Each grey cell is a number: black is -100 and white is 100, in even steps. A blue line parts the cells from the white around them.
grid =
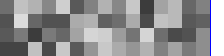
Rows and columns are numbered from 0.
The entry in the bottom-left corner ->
-47
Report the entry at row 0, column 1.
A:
51
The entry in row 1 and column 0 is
-36
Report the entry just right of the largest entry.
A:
-19
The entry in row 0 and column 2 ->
40
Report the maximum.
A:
72
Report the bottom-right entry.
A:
11
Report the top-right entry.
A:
1
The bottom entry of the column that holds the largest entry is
-47
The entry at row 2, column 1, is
-4
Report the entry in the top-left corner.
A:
-14
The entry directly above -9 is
34
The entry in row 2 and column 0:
-30

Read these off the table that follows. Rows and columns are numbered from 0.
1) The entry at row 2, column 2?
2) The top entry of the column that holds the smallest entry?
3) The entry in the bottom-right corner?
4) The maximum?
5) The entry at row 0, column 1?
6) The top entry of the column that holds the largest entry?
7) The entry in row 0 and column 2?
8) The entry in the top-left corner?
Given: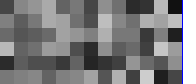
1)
-27
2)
-87
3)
-45
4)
61
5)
6
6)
-60
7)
17
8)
-45

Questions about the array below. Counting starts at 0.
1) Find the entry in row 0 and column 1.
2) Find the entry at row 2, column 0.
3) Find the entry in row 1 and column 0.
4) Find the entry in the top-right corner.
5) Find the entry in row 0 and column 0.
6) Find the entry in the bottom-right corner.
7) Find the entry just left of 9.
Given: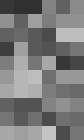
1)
-62
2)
-24
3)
14
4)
9
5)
-57
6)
-8
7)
-24
